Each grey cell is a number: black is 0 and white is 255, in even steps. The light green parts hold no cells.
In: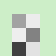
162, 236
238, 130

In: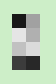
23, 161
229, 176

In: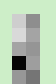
206, 142
217, 164

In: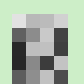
226, 184
96, 140

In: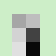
166, 190
211, 66

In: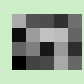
171, 83
14, 156

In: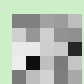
128, 128
207, 150

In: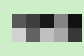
88, 62
209, 98
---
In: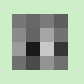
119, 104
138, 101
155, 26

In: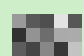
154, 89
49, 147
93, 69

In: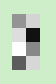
148, 212
221, 17
254, 136

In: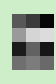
88, 59
154, 213
27, 98

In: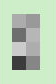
172, 153
110, 182
203, 173

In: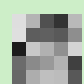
222, 180
223, 93
28, 200

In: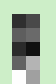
47, 73
94, 106
43, 16

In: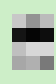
200, 147
20, 5
191, 215

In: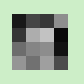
24, 69
53, 173
109, 133
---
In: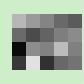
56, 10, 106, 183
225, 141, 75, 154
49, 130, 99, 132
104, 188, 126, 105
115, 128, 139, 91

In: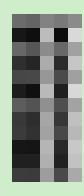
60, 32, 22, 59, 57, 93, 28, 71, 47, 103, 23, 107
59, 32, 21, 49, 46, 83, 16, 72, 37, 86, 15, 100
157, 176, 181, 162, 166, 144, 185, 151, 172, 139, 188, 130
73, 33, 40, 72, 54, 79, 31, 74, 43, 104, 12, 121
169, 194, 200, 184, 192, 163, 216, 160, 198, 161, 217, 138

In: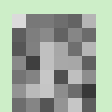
109, 147, 116, 136, 86, 94, 219
133, 186, 131, 63, 128, 126, 120
85, 197, 199, 192, 192, 138, 121
148, 141, 80, 168, 167, 98, 110
198, 108, 191, 167, 111, 134, 99
93, 56, 142, 96, 182, 107, 181

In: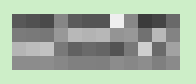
140, 181, 123, 88
140, 188, 121, 81
141, 194, 119, 74
135, 121, 152, 134
128, 97, 184, 91
128, 106, 179, 84
127, 101, 183, 84
140, 83, 148, 238
135, 121, 152, 135
141, 207, 113, 59
127, 106, 185, 68
138, 162, 131, 105

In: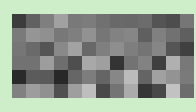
129, 42, 114, 118, 122, 60
157, 91, 114, 106, 149, 97
144, 90, 157, 85, 144, 127
80, 40, 110, 137, 120, 161
158, 102, 78, 162, 127, 121
190, 125, 168, 104, 146, 124
73, 101, 159, 127, 118, 113
116, 135, 52, 142, 130, 105
171, 187, 115, 126, 134, 104
54, 100, 130, 116, 95, 108
72, 161, 63, 134, 128, 84
194, 147, 176, 85, 113, 77
108, 122, 120, 64, 95, 118

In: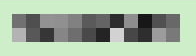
179, 113
88, 79
54, 146
134, 144
110, 129
73, 90
36, 100
210, 44
71, 142
46, 23
156, 80
121, 104

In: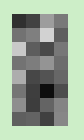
95, 142, 117, 173, 115, 201, 114, 48
99, 61, 62, 71, 125, 93, 127, 66
64, 100, 13, 83, 148, 73, 210, 157
135, 132, 77, 103, 109, 119, 94, 121

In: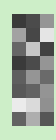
98, 235, 88, 95, 58, 102, 162, 58
174, 218, 99, 149, 75, 198, 71, 75
86, 144, 148, 106, 149, 65, 229, 149

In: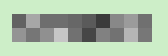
148, 98
118, 167
144, 110
198, 110
113, 103
70, 90
129, 59
114, 136
181, 155
119, 112
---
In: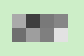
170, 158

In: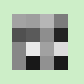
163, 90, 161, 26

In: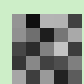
148, 111, 129, 78, 92

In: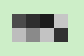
75, 138

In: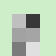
191, 165

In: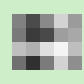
129, 59, 223, 211

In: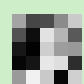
164, 14, 206, 222, 208
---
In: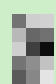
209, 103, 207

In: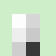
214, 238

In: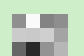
142, 207, 41

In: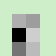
157, 0

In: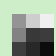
239, 56, 62

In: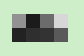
215, 51

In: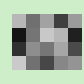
155, 182, 118, 113

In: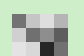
181, 142, 216
